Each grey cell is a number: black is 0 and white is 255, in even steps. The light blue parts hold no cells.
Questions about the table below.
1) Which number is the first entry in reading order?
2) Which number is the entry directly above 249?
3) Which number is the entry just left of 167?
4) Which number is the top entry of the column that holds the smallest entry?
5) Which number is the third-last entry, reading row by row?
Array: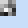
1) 212
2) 153
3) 125
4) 212
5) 25

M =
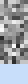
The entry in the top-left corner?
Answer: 208
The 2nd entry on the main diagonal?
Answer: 116
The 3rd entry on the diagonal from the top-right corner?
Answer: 143
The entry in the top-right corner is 100
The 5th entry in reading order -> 182
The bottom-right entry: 196
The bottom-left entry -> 208
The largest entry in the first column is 250
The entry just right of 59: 156
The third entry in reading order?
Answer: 208
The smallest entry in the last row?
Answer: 44
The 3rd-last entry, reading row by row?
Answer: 128
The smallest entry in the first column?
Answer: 44
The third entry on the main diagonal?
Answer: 143
